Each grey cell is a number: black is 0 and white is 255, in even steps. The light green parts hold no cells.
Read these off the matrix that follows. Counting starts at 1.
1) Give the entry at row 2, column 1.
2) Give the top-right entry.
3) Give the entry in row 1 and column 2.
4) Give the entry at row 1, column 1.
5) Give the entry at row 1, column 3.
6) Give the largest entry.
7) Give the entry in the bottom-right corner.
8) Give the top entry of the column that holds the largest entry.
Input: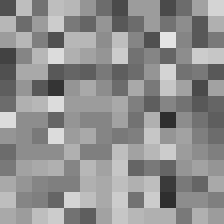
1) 183
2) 212
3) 190
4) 80
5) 114
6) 228
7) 156
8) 74

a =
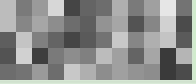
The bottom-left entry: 109
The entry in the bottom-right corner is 75
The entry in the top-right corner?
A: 115
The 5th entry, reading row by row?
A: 69
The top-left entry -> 188
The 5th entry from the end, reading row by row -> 160
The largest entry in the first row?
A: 229
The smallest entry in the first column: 83
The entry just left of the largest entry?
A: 160
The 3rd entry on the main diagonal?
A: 128
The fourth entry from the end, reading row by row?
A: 147
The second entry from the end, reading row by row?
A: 57
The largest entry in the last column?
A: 181

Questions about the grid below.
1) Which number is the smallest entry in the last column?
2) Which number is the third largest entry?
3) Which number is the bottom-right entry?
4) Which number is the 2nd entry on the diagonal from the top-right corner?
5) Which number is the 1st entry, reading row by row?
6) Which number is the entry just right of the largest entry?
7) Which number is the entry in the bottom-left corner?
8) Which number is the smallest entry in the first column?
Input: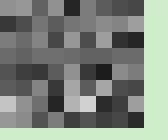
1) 36
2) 180
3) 43
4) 132
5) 145
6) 43
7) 151
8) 56

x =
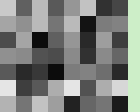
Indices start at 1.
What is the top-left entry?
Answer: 201
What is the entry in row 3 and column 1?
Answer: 76
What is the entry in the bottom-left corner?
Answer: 179
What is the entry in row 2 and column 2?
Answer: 144
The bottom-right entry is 27
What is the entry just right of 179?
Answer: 117
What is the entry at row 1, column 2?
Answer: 96
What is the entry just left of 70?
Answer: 49
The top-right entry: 70
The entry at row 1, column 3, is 186
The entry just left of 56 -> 41

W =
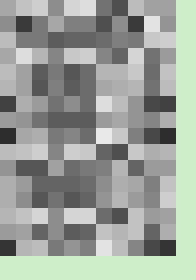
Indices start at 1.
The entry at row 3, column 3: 121
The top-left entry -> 167
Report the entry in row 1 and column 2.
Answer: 194
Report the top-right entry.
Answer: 161
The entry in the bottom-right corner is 52
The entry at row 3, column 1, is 188
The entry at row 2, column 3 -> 121
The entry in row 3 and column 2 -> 121
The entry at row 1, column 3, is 206
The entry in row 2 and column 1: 141
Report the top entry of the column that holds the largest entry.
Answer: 114
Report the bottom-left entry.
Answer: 52
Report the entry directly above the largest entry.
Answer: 155

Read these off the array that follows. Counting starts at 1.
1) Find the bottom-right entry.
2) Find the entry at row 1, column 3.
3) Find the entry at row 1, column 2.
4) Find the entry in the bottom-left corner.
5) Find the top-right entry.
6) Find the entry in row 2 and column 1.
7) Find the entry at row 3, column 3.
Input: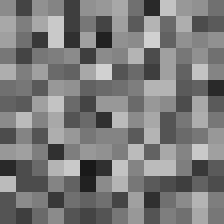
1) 119
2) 145
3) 68
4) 84
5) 112
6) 168
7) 56

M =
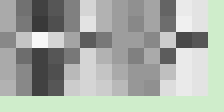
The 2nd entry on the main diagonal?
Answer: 120
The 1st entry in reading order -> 171
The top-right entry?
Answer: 227
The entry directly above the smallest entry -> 65
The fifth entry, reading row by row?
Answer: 128
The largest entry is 247
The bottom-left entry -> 179
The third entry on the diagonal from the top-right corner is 205
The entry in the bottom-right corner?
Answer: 227
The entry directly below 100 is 108
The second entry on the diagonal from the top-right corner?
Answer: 240
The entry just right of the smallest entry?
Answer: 80
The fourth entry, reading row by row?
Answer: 86
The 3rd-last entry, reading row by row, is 220
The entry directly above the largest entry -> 57
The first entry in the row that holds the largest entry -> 136
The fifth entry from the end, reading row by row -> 150
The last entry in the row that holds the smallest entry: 227
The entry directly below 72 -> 233
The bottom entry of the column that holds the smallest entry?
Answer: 65

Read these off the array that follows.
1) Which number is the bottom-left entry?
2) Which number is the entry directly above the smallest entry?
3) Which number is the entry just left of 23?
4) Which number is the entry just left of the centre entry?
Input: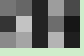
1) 137
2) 72
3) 109
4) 195

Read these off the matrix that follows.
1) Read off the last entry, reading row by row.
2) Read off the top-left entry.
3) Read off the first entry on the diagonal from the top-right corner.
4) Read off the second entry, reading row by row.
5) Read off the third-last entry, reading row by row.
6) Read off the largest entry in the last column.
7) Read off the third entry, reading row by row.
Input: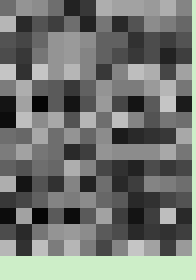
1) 154
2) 110
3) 132
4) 148
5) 162
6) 168
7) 140

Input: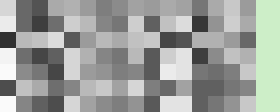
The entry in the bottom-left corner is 250
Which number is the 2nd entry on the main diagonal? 104
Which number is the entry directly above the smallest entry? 235
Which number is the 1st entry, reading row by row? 214
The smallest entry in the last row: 77
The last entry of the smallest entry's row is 104
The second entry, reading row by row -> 104
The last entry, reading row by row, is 200
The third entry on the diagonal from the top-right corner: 177
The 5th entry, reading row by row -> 177
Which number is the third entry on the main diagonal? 193
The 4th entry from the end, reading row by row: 96
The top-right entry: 155
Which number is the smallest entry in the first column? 48
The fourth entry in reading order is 170
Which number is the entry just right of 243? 110
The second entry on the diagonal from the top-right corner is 206
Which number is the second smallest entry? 55
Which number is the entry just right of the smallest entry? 185
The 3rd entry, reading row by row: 83
